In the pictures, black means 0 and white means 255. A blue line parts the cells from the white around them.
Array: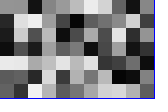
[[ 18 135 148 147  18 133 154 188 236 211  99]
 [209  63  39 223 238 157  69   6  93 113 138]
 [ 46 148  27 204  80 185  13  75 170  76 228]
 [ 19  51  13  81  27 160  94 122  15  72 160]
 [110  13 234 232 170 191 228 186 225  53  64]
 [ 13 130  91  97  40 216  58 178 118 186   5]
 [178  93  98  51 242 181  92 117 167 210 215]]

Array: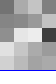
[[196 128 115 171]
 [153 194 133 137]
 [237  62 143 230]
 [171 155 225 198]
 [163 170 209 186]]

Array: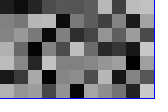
[[188 193  29  13  37  77  86  84  93 185  64]
 [ 27 163 129 119 183 186  12 121  93  65 131]
 [157  74 132 152 121  10 128  45  69 148  95]
 [ 23 199 177 104   4 130  75 190 107  40  54]
 [  1 159 188 135  38 194 129 129 135 149 159]
 [131  86  25  58 169   4 134 142  77 183  22]
 [ 35 201 178 149 157  72 147   6 165 142 115]]

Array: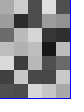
[[222  79 171 204  77]
 [156 146 157  43  77]
 [ 54  47 108 187 214]
 [ 23 188 189 177 190]
 [ 79 105 218  61 185]
 [ 71 201  64 199  72]
 [198 168  79  76 216]]

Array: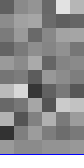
[[226 182  96 138 148 104]
 [ 95 101 140 161 166 107]
 [163 165 123 154 105 136]
 [145 118  99 122 142 133]
 [132 138 154 139 170 101]
 [140 126 117 124  92 152]
 [121  87 186 216  54  97]
 [203 194 104 119 166  84]
 [122 156 179  84 129 176]
 [109 121  50 127 156 125]
 [147 152 154 139 139 147]]

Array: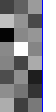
[[ 97 155  66]
 [147  73 192]
 [136 150   4]
 [254 133 137]
 [ 69 171 132]
 [143  30  77]
 [116  51 142]
 [ 63 121 173]]

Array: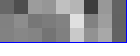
[[152  99 103  78 156 150 192 181  61]
 [158  98 129 141 119 124 130 224 130]
 [168  99 130 135 132 116 128 201 146]]

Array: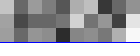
[[104 146 196 104 155 125  86 174 191  55]
 [ 64 228 162  73 103 103 117 210 115 150]
 [176 248 158 105 149 141  44 134 142 120]]

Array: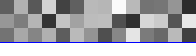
[[149  44  95 177  88 211  66  96 185 182 250 185 115 118]
 [ 84 231 151 125 181  52 196 162 188 190  80  48 215 203]
 [186  64 115 168 133 176  93 186 148  79 135 229 123 105]]
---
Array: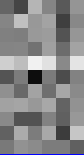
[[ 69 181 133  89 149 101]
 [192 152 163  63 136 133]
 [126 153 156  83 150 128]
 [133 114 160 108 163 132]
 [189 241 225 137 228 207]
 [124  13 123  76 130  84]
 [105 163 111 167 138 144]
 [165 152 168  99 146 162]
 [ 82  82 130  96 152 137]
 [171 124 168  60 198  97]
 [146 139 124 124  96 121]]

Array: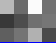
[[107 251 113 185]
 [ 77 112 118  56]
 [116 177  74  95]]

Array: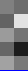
[[109 128]
 [226  99]
 [116 155]
 [ 28 102]
 [121 162]]

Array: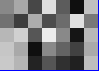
[[168  71 222  92  15 192 136]
 [ 61 173  77 108 223 120 113]
 [208  86 236 137  21 184 183]
 [169  15 137  99  65 170 198]
 [181  35  85  48  32 190 201]]

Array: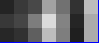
[[ 57  72 162 113  50 189  36]
 [ 69 125 219 131  37 171  56]
 [ 49  95 189 126  31 171  39]]

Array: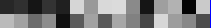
[[ 48  21  51  32 214 153 217 219 138  21 159 178   4 202  39]
 [162 108 141  16  91 162  89 167 129  70 215 157 136  75 187]]
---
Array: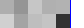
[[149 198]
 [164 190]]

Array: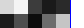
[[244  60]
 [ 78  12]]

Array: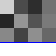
[[ 75  45]
 [149  83]]

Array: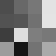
[[104 119]
 [ 85 113]]

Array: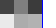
[[127  59]
 [172 178]]

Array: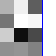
[[240  94]
 [254 247]]

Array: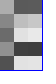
[[ 90  91]
 [190 199]]
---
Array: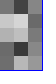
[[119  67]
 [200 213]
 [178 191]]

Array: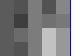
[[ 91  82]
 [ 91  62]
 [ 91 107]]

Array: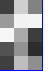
[[ 63 207]
 [154 242]
 [247 170]]

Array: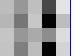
[[188 151]
 [182 118]
 [197 151]]

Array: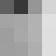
[[ 96  55]
 [164 167]
 [158 168]]

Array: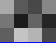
[[169  90]
 [118  28]
 [ 95 196]]

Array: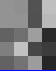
[[147 144]
 [147 147]
 [ 98 112]]

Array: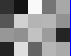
[[ 49  19]
 [ 86 209]
 [151 144]]

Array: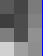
[[ 89  69]
 [ 62  76]
 [126  77]]
